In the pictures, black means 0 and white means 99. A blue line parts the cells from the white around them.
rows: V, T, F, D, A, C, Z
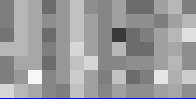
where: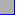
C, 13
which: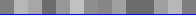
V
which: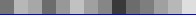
F
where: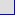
F, 14
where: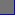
F, 1

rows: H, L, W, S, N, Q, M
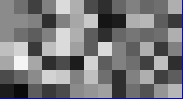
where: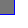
W, 10
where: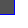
M, 11

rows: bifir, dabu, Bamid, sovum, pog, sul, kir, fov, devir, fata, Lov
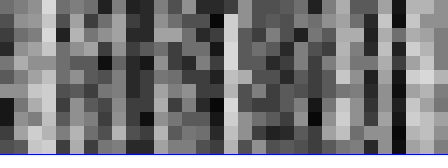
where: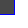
fov, 8
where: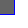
pog, 9
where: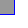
dabu, 3
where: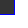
fov, 27
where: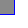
fov, 9

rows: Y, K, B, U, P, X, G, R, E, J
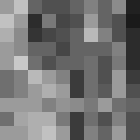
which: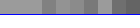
R
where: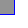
R, 5
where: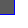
G, 8
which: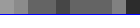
U
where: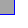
E, 2
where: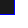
K, 10

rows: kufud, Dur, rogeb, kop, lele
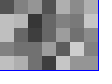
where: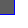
kop, 5
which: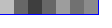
rogeb
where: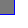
Dur, 6
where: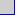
kop, 6
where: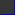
Dur, 3
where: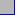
Dur, 2
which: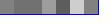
kop

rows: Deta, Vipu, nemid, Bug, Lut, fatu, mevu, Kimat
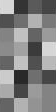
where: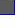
Deta, 3
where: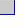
fatu, 1
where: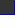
Deta, 2
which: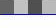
Lut
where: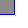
Bug, 1

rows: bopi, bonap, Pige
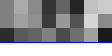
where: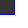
bopi, 4
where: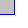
bopi, 7
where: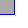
bopi, 2
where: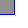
bonap, 3
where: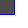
Pige, 5
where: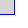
bonap, 7
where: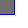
Pige, 6

